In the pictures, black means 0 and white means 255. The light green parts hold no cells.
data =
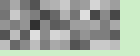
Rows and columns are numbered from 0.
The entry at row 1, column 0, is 116
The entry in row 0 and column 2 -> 116
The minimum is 48
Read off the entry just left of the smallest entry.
148
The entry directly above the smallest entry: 126
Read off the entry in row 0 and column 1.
169
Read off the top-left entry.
126
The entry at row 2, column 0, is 148
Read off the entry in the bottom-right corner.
189
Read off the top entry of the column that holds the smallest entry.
83
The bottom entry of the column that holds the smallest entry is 189
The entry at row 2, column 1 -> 126
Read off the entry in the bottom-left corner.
189

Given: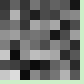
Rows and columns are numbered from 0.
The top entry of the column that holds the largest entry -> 98
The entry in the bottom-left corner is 199
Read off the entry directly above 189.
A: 108
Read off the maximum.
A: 220
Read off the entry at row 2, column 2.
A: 52
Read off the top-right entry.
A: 21
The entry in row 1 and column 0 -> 63
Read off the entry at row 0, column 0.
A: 52
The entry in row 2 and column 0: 98
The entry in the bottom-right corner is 87
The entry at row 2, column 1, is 117
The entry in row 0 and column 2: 52
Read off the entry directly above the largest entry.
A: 63
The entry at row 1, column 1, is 178
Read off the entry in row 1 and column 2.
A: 63

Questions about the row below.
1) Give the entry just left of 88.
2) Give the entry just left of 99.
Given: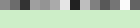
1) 128
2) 251

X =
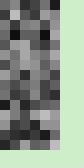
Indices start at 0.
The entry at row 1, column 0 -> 58
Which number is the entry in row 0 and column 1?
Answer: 134
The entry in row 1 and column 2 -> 86
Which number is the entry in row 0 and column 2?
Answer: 47
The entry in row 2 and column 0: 124
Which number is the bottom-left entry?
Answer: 38
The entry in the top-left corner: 105
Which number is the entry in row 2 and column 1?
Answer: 58
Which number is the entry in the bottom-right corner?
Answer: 188
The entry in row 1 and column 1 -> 188
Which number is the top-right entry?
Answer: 27

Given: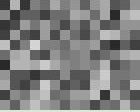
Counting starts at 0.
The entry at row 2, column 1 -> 74
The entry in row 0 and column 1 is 180
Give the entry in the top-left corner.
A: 53
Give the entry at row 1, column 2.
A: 96
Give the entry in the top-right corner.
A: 148
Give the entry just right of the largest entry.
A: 127
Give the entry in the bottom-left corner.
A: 148
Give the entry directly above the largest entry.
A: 64
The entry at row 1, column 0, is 139
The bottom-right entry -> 118
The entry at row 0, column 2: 53
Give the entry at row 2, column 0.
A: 53
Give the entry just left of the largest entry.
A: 127

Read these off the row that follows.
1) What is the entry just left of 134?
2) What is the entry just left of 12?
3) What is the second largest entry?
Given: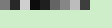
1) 100
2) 207
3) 188

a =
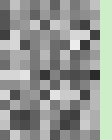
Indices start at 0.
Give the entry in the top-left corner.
120
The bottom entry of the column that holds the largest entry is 120
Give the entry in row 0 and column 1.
193
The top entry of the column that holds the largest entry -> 120
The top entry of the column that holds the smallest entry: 193
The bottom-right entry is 130
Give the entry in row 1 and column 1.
163
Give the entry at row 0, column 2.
153
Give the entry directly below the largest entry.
97
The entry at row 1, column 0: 85
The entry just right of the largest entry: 53
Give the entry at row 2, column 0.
85
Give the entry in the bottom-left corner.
108
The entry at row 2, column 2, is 153
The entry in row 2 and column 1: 142
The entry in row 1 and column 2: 142
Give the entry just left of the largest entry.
97
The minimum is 42

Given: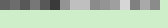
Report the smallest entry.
58
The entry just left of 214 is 159

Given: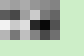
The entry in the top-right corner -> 131
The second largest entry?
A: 222
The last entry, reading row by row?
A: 111
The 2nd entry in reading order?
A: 159
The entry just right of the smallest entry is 81
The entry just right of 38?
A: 8
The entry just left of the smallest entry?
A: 38

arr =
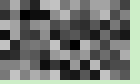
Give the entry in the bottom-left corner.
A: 120
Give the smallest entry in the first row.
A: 34
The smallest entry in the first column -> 13
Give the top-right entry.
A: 65
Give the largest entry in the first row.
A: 194
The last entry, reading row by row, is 87
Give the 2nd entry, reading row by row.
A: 173
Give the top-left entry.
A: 98
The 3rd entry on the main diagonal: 75
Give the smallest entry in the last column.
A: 23
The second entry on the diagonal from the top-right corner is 75
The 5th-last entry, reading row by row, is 87
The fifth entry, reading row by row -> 184
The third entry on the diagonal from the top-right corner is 34
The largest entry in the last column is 173

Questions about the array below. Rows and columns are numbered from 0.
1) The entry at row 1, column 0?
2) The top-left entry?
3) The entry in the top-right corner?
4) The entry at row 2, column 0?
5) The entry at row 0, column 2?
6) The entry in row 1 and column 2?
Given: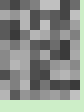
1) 169
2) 99
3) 108
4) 90
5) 108
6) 181

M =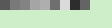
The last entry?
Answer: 100
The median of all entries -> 121
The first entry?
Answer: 88
